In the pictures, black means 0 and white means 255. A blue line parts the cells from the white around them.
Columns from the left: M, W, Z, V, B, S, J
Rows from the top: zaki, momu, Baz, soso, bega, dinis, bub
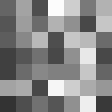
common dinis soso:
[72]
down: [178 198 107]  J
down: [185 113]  Z
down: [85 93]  M
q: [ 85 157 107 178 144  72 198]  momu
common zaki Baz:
[78]
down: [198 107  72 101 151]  J

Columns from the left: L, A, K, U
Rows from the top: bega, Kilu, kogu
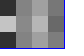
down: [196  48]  L
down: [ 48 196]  L

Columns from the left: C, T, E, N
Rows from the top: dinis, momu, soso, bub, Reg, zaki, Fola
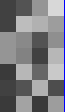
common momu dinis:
[65]
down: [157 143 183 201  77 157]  N
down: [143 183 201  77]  N
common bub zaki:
[65]
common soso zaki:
[83]
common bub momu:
[65]
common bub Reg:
[183]

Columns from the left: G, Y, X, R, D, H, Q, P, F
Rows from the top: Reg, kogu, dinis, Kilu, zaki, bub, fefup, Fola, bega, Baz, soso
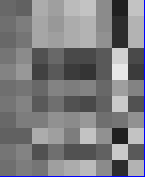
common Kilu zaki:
[89]
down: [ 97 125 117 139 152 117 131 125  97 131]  Y
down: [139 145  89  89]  Q

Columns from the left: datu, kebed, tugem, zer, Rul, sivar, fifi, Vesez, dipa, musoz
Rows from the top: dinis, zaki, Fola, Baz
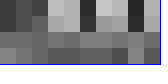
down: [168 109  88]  musoz
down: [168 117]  zer
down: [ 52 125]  sivar

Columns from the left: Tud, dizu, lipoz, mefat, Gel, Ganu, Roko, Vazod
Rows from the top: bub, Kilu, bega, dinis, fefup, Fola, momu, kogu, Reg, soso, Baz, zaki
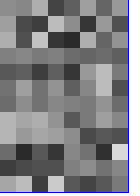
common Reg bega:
[80]
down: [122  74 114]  Ganu
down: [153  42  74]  dizu

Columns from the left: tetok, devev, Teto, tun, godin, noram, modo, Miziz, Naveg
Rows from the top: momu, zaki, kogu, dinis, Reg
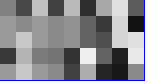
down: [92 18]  Naveg
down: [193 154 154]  Teto
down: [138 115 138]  tun
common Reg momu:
[65]
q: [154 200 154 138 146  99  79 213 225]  kogu

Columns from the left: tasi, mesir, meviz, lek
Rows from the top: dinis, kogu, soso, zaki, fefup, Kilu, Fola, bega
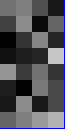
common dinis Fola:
[24]
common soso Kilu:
[1]
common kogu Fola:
[140]

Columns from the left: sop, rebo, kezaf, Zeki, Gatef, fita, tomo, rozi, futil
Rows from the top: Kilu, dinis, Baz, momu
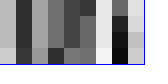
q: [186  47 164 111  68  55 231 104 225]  Kilu
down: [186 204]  sop
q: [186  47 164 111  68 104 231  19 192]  Baz

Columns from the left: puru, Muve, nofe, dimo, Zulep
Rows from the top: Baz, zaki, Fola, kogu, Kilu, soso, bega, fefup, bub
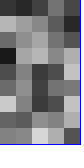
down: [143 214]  nofe
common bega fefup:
[129]
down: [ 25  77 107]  puru
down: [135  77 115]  dimo
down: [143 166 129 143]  Muve

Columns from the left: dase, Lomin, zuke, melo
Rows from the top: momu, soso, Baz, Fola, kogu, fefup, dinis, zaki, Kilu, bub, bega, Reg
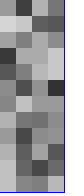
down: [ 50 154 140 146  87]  melo
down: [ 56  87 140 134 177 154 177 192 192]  dase
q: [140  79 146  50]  fefup
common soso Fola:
[200]
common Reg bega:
[192]
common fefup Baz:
[140]

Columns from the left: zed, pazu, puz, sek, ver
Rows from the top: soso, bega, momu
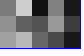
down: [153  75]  sek
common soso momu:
[24]
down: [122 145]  zed
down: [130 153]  sek
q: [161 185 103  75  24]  momu
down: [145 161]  zed

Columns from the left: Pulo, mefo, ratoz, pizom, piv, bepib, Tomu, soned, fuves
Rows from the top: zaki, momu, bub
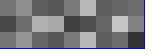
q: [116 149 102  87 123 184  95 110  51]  bub
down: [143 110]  mefo

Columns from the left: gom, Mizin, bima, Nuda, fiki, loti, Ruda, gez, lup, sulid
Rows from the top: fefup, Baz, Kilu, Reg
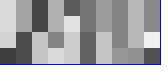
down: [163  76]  Mizin
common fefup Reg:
[218]
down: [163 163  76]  Mizin

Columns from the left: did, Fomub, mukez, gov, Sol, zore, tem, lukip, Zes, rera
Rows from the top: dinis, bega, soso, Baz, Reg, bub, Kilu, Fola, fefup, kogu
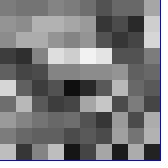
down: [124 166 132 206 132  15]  Sol
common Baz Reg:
[132]
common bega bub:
[41]
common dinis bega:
[166]
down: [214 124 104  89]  rera
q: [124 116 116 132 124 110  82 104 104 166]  dinis
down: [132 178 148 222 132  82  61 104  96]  gov

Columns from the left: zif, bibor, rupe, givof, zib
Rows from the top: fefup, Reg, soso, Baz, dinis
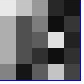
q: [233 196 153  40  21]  fefup
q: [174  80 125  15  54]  Reg
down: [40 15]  givof
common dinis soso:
[93]
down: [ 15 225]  givof
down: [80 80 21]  bibor

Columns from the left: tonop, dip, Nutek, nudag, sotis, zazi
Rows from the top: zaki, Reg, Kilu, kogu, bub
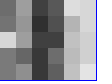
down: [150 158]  dip
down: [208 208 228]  zazi
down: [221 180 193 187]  sotis
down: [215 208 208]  zazi
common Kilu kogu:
[208]
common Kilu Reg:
[215]
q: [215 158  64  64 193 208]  Kilu

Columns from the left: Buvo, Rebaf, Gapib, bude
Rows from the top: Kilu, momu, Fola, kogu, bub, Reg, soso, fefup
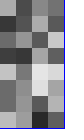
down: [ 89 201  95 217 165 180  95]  bude
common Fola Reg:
[107]

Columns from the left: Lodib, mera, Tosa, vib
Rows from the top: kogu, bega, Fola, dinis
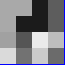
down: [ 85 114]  mera
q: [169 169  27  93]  kogu
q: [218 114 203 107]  dinis
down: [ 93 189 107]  vib

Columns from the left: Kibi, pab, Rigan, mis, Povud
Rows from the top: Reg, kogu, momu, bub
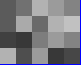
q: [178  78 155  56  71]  bub
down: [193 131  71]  Povud
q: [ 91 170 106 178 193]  kogu

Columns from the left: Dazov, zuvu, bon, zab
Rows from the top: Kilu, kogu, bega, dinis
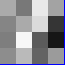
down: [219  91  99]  bon
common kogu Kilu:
[170]

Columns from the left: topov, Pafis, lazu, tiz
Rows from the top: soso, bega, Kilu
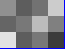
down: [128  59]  tiz
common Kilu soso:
[93]
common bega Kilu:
[120]
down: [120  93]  Pafis
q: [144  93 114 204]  soso

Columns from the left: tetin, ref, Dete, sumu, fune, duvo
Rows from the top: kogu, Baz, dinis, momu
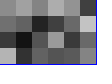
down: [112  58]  tetin
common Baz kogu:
[64]
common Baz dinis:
[105]

